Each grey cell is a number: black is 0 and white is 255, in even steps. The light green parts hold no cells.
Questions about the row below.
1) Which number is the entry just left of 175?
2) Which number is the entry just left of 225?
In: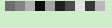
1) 131
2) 75

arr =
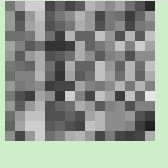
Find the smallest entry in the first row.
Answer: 43
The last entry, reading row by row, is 172
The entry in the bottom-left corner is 140
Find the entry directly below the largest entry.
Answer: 129
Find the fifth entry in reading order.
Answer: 70
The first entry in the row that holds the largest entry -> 120
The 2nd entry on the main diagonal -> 81
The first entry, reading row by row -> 120
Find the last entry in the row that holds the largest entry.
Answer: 229
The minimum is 34
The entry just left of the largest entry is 100
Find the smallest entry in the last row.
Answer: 61
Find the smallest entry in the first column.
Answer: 100
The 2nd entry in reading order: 163
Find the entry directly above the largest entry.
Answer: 129
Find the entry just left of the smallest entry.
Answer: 61
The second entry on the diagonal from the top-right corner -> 100
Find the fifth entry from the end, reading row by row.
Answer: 120
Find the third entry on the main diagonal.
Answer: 163
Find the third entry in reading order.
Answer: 205

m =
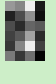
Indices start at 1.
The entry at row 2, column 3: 143
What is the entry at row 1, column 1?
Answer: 152
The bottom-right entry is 4
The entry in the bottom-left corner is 122
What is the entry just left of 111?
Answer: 55
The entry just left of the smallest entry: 111
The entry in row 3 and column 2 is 43

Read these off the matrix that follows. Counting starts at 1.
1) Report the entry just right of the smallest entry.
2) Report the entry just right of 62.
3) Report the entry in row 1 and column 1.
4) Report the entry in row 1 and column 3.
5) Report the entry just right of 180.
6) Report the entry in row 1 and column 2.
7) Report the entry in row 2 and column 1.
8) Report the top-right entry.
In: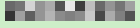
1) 160
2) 190
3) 105
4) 212
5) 139
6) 117
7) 53
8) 160

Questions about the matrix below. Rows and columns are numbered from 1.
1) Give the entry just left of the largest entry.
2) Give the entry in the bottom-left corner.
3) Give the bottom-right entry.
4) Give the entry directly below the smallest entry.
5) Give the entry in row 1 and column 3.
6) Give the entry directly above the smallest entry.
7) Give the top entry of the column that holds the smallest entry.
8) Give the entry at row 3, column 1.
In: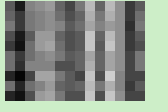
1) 79
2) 37
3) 69
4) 37
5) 131
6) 47
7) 26
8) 120

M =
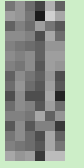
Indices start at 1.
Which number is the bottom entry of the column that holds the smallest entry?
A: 57
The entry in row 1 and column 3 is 109
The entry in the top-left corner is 118
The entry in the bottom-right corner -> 187
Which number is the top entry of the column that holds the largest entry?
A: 177
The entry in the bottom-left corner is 167
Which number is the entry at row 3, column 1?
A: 98
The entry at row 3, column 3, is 109
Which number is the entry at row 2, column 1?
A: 158
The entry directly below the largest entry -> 118
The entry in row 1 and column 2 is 149
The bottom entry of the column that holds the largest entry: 187
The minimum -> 27
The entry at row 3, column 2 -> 129
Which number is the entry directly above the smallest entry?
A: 69

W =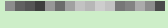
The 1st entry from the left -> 140
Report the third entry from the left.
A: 85
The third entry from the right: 171

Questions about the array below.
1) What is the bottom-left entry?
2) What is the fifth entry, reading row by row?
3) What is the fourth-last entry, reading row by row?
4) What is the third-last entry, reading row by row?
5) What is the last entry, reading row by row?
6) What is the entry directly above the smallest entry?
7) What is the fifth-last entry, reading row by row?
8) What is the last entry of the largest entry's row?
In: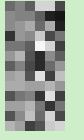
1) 180
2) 212
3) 64
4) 84
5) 212
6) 73
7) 160
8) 64
